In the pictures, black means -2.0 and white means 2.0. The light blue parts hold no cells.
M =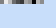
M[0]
0.0
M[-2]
0.9
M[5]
-1.1
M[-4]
0.3

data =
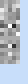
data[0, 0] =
0.5
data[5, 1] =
0.7
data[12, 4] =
0.5
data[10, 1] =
0.8
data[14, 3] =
0.0
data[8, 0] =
-0.1
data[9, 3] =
0.7
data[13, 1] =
0.4
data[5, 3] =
0.5
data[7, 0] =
1.2
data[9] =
[0.7, 0.7, 0.7, 0.7, 0.7]
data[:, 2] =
[0.4, 0.3, 0.0, 0.5, 0.3, 0.6, 2.0, 0.3, 0.1, 0.7, 0.4, 1.7, 0.6, 1.6, 0.7, 0.3]
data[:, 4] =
[1.0, 1.5, 0.2, 0.1, -0.1, 1.5, 0.4, 0.3, 1.9, 0.7, 0.4, 0.3, 0.5, 0.8, 0.6, 1.2]
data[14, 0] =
0.5
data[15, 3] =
0.5
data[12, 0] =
0.7
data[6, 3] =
-1.4
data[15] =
[0.4, 0.8, 0.3, 0.5, 1.2]
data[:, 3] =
[0.6, 1.2, 1.1, 0.4, 0.4, 0.5, -1.4, 0.8, 0.4, 0.7, 0.7, -1.2, 0.4, 0.6, 0.0, 0.5]
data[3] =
[1.1, 0.7, 0.5, 0.4, 0.1]
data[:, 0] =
[0.5, 0.5, 1.7, 1.1, 1.4, 0.0, -0.6, 1.2, -0.1, 0.7, 1.1, -0.3, 0.7, 0.1, 0.5, 0.4]

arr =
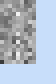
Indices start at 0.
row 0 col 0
0.1
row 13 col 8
0.3
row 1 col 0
0.6
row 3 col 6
0.7
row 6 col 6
0.2
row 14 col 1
0.7
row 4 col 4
0.8
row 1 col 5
0.6
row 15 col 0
-1.1
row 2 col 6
0.1
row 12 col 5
0.5
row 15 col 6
-0.7
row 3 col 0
0.1
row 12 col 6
0.1
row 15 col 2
0.7
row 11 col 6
0.1
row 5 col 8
1.0
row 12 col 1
0.4
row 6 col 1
-0.2
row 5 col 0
-0.1
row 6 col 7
-0.2
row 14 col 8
0.1
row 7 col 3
0.8
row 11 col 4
0.1
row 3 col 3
0.0
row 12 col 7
-0.5
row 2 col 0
0.8
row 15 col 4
0.6
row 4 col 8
-0.2
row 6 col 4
0.9
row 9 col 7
0.6
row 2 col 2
0.1
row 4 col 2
-0.2
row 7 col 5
0.6
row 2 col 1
0.3

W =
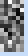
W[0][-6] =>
0.6
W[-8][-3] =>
0.0
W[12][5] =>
0.2
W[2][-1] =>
1.8
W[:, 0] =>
[0.6, -0.5, 0.4, -0.3, 0.5, -0.7, -1.3, 1.0, 0.6, -0.4, -0.5, 1.5, 1.3]
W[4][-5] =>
0.8
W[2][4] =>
-1.8
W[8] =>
[0.6, 0.9, -1.8, -0.5, 0.5, -1.1]
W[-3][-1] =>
0.0
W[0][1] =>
-1.0
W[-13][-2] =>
-0.7
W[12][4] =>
0.8
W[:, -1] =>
[1.3, -0.8, 1.8, -1.1, -1.6, 0.2, -1.0, -1.0, -1.1, 0.7, 0.0, 0.3, 0.2]
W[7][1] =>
-1.7
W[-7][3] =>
0.2
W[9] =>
[-0.4, 0.1, -1.0, 0.7, -0.4, 0.7]
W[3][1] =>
-1.0
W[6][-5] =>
-1.3
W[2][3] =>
-1.1
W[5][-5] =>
0.2
